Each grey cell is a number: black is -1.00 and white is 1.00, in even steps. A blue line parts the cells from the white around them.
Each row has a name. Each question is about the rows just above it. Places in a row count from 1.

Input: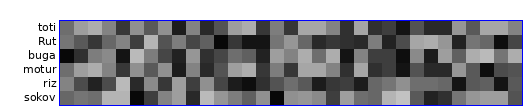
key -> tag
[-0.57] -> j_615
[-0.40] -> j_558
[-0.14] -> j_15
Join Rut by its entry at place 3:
j_615
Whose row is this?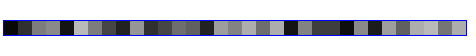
buga
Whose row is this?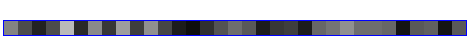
riz
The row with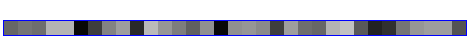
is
sokov
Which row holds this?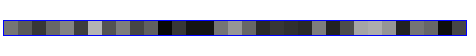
Rut

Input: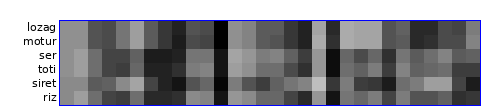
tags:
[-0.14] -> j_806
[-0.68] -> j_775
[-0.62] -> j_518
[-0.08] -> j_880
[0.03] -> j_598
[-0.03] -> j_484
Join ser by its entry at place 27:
j_806
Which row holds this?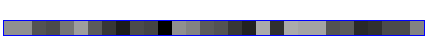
motur
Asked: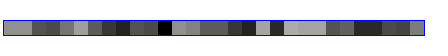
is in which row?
lozag
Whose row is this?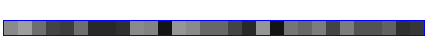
riz
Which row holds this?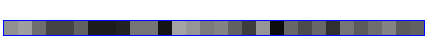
ser

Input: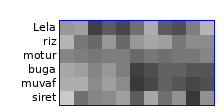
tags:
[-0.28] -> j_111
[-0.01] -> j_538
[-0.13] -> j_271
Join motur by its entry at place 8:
j_271
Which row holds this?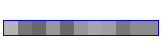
riz
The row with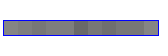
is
motur
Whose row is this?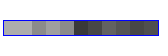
muvaf

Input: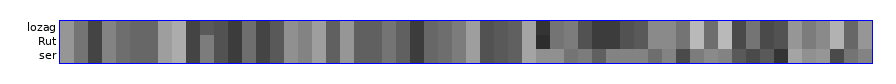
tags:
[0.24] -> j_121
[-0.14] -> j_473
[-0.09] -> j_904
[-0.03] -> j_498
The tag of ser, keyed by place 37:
j_904
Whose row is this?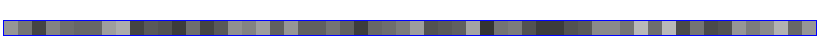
lozag

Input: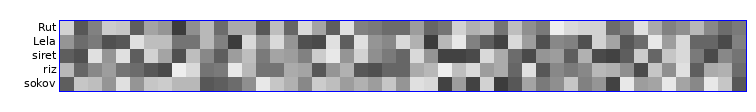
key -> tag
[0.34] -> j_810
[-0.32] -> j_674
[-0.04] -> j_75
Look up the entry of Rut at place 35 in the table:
j_75
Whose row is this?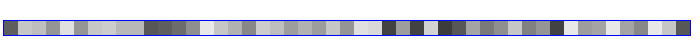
sokov
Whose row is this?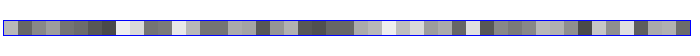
riz
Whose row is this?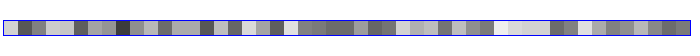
Rut

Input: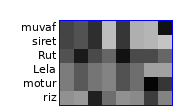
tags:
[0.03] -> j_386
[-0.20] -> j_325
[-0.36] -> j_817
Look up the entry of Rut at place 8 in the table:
j_325
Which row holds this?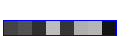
muvaf
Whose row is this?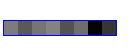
motur
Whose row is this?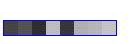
siret
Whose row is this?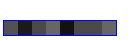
Rut

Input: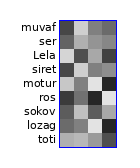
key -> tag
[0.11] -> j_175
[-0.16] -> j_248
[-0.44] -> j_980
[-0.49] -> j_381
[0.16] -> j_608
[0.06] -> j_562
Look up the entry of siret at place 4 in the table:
j_175
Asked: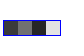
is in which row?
ros

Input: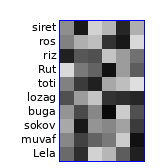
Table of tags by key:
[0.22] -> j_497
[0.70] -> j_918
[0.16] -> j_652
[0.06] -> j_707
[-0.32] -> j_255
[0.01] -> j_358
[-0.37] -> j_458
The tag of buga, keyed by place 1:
j_652
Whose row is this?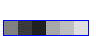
toti

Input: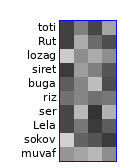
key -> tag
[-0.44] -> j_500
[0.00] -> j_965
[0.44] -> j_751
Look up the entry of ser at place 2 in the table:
j_751
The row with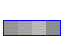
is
muvaf
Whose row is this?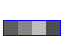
buga

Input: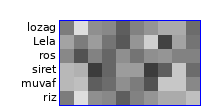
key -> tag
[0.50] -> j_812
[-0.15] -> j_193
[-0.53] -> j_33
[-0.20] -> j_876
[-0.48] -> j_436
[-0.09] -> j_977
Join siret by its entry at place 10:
j_193
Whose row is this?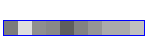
riz
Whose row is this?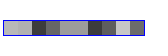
siret
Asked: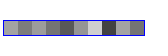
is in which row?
Lela

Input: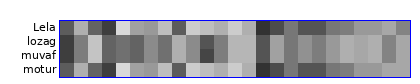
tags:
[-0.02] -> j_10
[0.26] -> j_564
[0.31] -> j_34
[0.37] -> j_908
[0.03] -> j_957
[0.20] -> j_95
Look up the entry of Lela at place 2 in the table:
j_908
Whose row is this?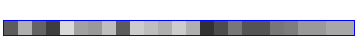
motur
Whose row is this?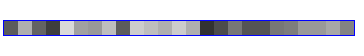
Lela

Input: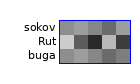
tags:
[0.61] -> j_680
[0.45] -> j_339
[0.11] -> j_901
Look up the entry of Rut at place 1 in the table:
j_680
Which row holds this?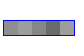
sokov
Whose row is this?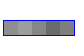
buga

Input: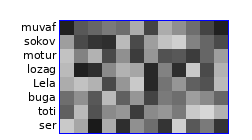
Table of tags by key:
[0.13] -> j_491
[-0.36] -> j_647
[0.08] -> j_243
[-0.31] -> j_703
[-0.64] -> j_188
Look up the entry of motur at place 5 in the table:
j_491
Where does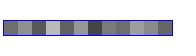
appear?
buga
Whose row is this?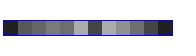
muvaf

